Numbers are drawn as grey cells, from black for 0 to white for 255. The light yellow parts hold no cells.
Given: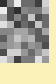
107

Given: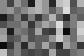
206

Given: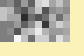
166

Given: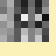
104

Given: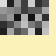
205

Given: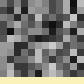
171

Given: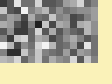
213

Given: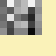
186

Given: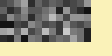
72
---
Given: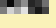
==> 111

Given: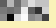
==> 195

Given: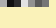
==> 118

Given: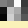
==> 57

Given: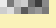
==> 137

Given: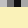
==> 167
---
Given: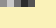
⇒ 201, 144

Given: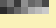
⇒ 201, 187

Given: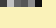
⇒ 194, 141

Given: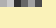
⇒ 202, 176

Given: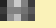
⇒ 202, 188

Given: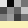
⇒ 225, 197

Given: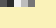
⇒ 241, 189

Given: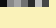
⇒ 191, 165

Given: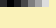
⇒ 221, 167

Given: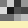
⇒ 218, 206
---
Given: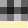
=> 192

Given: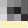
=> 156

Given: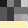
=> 157

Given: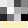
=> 205

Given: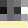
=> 117

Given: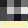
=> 18

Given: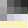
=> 219
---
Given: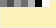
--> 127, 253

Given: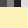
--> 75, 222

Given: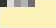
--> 51, 109

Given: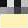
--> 18, 112

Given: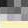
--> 34, 143

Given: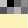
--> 194, 110

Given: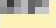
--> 157, 201

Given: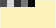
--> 77, 8

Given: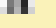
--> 249, 208
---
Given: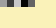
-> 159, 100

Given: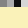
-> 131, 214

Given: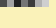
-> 74, 207

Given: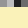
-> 149, 107

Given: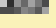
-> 199, 162

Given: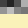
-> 65, 118

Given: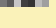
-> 119, 159

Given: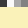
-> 58, 130

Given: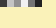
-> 58, 34

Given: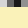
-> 213, 144
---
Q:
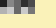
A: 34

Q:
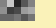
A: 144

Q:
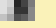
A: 223

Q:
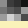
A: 116

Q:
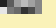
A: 35

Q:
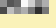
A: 146

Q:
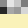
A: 138

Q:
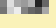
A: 130

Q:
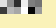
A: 225

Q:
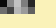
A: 11
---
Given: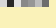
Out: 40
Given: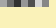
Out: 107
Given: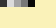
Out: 219
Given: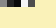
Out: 36
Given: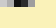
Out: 174
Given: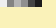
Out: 131
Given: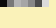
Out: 120
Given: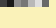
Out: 25
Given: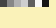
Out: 135
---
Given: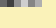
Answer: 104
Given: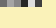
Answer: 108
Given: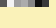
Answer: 87
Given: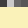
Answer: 61
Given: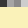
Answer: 54
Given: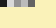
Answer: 27
